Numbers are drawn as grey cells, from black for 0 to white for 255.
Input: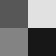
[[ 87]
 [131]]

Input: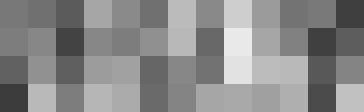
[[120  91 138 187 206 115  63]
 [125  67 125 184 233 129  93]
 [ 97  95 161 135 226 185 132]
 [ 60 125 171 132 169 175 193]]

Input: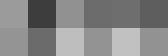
[[155 145 110]
 [148 190 193]]

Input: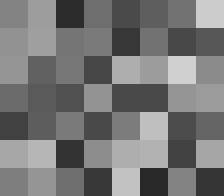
[[131  44  74 114]
 [146 117  55  72]
 [149 119 174 208]
 [107  80  73 149]
 [ 65 122 124  76]
 [167  51 174  66]
 [126 110 194 131]]

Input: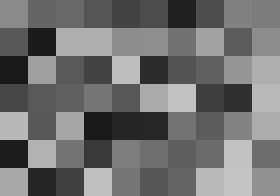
[[138 105  67  32 129]
 [ 88 174 141 114  91]
 [ 25  89 190  83 149]
 [ 71  96  87 193  48]
 [184 166  37 115 131]
 [ 29 116 125  95 194]
 [168  65 118 100 197]]

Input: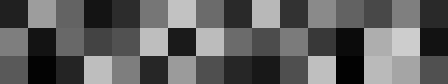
[[ 32  99  44 194  41  50  98 127]
 [126 104  81  26 107 123  11 205]
 [ 89  36 126 155  38  79   2 165]]

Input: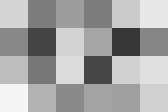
[[213 157 203]
 [136 211  54]
 [189 219 209]
 [245 138 159]]
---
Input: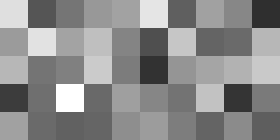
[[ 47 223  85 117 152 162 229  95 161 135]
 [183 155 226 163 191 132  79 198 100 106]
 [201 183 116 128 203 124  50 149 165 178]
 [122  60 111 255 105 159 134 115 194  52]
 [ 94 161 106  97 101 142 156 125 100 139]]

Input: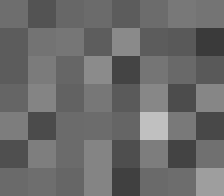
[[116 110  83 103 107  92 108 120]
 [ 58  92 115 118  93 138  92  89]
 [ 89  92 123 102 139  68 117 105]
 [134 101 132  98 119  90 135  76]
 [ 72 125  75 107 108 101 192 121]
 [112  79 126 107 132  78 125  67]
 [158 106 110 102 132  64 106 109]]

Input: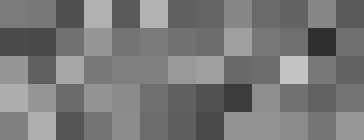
[[ 89 123 120  80 176  89 178  96 100 135 106  99 135]
 [111  75  73 113 150 116 122 114 109 159 119 110  47]
 [ 99 150  96 166 120 127 127 153 159 105 109 196 120]
 [116 173 149 107 147 139 111  96  82  59 142 113  98]
 [151 129 175  86 116 141 108  94  74 148 147 140 118]]

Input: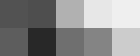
[[239  82  78 177 231]
 [204  93  40 111 132]]

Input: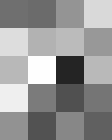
[[217 111 107 148]
 [152 221 178 187]
 [185 184 254  36]
 [117 239 123  80]
 [ 96 146  82 135]]

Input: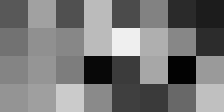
[[ 28  88 161  80 187  75 130  42]
 [ 44 114 144 135 187 239 175 135]
 [154 132 149 125   8  59 167   2]
 [192 148 159 203 138  63  58 104]]

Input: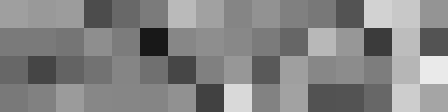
[[148 159 153 156  76 104 123 186 161 133 146 128 120  83 210 200]
 [ 83 122 122 117 142 124  24 135 142 136 123 102 184 151  59 189]
 [234 103  69  99 114 133 112  70 128 151  89 159 135 140 125 182]
 [165 121 129 155 135 134 133 145  65 217 130 162  82  83 103 205]]

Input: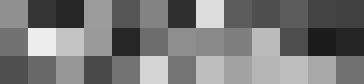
[[ 64 144  53  38 155  85 131  47 220  92  78  92  68]
 [ 37 114 237 196 154  38 109 142 137 127 187  77  28]
 [114  80 104 150  73 115 213 116 190 162 181 190 168]]
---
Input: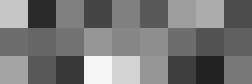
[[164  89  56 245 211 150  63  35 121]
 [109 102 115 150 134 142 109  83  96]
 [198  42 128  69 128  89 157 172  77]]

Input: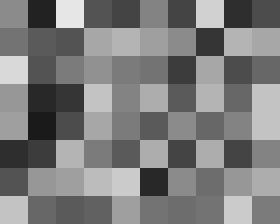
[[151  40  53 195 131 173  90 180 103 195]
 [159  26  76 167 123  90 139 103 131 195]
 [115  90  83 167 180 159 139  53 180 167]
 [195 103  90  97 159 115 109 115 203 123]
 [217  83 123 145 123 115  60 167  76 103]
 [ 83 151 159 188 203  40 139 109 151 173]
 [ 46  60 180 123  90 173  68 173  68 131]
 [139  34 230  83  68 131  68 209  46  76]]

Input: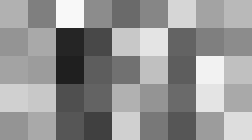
[[163 156  31  93 113 192  93 242 192]
 [148 169  37  72 200 228  99 127 140]
 [208 200  79  99 177 148 106 228 169]
 [148 169  86  64 208 120  86 156 221]
 [177 127 248 140 106 134 214 163 185]]

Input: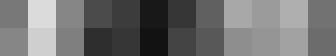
[[134 207 127  46  54  18  68  88 142 149 162 108]
 [120 219 134  75  60  24  54  96 168 155 175 114]]

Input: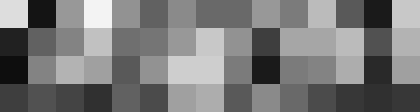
[[ 62  81  68  48  97  75 160 173  89 138 105  75  55  48  55]
 [ 33  97 131 193 111 117 152 200 146  62 166 166 187  81 179]
 [221  20 152 243 146  97 138 105 105 152 123 187  89  26 200]
 [ 14 131 179 160  89 146 206 206 123  26 123 131 173  41 160]]

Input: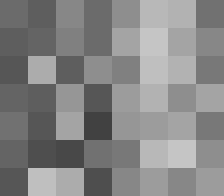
[[100  78  72 113 120 184 197 142]
 [ 86 172  94 142 128 191 178 120]
 [ 94 100 128 107 164 197 164 135]
 [107  94 135 107 142 184 178 113]
 [100  94 150  86 156 178 142 164]
 [113  86 164  65 150 156 164 120]
 [ 86 191 172  78 135 156 135 156]]

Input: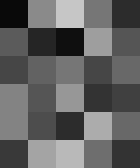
[[ 91  37  15 158  85]
 [131  77  44 172 104]
 [ 70  98 118  70 104]
 [131  85 151  51  64]
 [ 57 164 185 110  51]
 [  9 138 198 118  44]]
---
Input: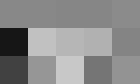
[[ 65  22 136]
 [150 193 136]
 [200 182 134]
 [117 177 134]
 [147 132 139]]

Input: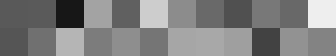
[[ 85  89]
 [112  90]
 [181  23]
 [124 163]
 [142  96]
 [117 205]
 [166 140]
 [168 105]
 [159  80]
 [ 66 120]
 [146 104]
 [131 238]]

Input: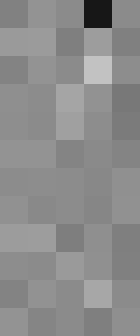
[[147 131 141 156 145 140 147 142 143 131 154 129]
 [133 146 139 157 137 141 147 139 140 147 155 147]
 [139 139 154 126 140 140 132 160 165 139 127 139]
 [127 167 144 143 134 136 138 141 146 194 157  23]
 [143 139 128 127 145 144 132 123 120 141 128 139]]

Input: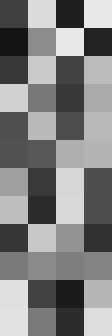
[[226 224 121  54 190 159  82  80 209  56  20  64]
 [121  66 138 200  43  57  87 186 120 202 140 220]
 [ 44  27 126 147 217 215 175  76  56  66 233  31]
 [221 182 132  49  78  78 180 185 170 187  34 232]]

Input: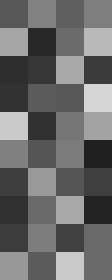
[[152  60  48  62 128 202  50  46 166  87]
 [ 91 125 106 153  85  49  91  54  40 130]
 [201  65 168  84 124 118  88 169 107  95]
 [106 105  35  63  32 163 214  59 185 126]]

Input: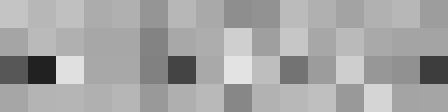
[[166  87 165 196]
 [180  33 186 183]
 [181 224 176 192]
 [176 168 167 172]
 [182 168 167 176]
 [153 129 131 149]
 [175  68 168 183]
 [185 169 173 169]
 [135 227 207 142]
 [178 190 159 146]
 [184 115 198 187]
 [191 156 167 176]
 [153 206 186 163]
 [213 151 169 177]
 [164 145 164 183]
 [165  61 164 157]]
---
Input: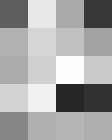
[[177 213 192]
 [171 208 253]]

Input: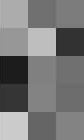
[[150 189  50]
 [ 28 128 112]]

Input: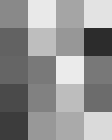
[[ 98 190 151]
 [101 121 235]]

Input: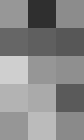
[[102  95  87]
 [207 150 143]]

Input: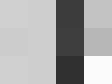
[[204 206  62]
 [208 206  48]]

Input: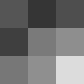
[[ 63 122 142]
 [119 143 220]]
